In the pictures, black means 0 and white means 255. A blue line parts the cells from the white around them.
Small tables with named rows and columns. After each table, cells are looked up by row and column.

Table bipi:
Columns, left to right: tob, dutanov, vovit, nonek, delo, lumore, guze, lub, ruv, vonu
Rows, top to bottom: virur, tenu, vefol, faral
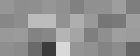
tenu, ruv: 121
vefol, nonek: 135
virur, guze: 144
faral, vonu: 102
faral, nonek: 59
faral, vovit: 106
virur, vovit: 143
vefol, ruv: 159
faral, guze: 145
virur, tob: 150
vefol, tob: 153
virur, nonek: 150
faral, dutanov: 139
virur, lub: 145
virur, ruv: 158
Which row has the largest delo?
faral

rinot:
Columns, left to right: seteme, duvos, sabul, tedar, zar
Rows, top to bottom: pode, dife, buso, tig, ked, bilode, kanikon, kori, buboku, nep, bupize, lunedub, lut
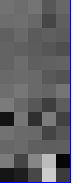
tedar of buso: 95
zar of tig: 79
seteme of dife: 109
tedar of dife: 70
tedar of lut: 204
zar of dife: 95

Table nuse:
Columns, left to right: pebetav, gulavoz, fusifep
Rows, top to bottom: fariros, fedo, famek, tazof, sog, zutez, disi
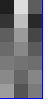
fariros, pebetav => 32
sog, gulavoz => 115
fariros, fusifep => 93
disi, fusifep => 123
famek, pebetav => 94
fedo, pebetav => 52
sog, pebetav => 122
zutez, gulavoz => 102
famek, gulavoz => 154
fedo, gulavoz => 191
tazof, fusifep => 91

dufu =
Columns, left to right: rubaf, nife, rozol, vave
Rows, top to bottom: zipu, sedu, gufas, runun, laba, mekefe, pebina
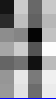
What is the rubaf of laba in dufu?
101
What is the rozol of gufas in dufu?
4
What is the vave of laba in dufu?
187
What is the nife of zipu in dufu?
204
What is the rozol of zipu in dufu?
104
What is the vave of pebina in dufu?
235
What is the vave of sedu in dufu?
183
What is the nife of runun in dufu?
204
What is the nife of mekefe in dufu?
231

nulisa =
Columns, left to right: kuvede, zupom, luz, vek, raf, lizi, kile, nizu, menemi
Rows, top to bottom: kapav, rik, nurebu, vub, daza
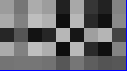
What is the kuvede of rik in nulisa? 170
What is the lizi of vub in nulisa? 186
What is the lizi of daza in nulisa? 118
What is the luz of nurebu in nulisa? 19
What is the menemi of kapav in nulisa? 131
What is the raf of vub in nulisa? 15
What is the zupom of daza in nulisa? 118
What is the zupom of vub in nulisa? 129
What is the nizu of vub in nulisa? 15
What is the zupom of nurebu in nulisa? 85
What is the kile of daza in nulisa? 94
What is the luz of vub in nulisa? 191
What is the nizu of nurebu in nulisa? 181
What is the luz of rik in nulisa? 190
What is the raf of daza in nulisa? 87
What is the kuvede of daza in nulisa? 116
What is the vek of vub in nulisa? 173
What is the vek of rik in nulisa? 176
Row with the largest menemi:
rik

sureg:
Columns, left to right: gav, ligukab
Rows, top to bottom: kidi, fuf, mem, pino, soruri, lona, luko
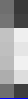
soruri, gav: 187
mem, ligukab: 239
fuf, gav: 116
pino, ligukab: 229
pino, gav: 191
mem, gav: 194
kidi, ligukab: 57
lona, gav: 173
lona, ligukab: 221
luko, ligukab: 62

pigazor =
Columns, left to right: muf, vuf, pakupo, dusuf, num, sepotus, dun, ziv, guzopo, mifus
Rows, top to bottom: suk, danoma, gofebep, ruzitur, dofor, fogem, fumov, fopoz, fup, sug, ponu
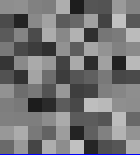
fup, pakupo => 126
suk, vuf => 144
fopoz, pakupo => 28
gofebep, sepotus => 178
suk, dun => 85
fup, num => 171
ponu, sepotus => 193
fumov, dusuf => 83
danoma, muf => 75
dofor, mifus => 185
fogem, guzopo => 71
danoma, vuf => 35
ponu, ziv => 79
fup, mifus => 104
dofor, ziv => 161
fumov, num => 152
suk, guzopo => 154

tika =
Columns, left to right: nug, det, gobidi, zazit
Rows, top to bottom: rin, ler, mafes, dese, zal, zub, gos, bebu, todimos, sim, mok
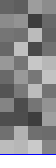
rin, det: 94
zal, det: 117
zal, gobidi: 199
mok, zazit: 133
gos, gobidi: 188
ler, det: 147
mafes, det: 113
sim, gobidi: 111
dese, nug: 103
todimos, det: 77
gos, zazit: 115
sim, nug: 112
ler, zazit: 105
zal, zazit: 183
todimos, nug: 78
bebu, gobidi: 117
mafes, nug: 117
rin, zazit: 140

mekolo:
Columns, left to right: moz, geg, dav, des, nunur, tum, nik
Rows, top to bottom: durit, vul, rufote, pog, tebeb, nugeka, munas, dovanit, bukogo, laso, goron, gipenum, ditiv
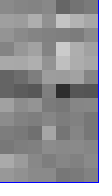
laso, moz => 125
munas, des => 127
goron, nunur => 137
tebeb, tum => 173
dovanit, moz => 161
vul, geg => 156
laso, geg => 121
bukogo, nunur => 125
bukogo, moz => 140
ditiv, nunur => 119
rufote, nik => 139
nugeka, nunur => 156
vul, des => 145
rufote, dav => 132

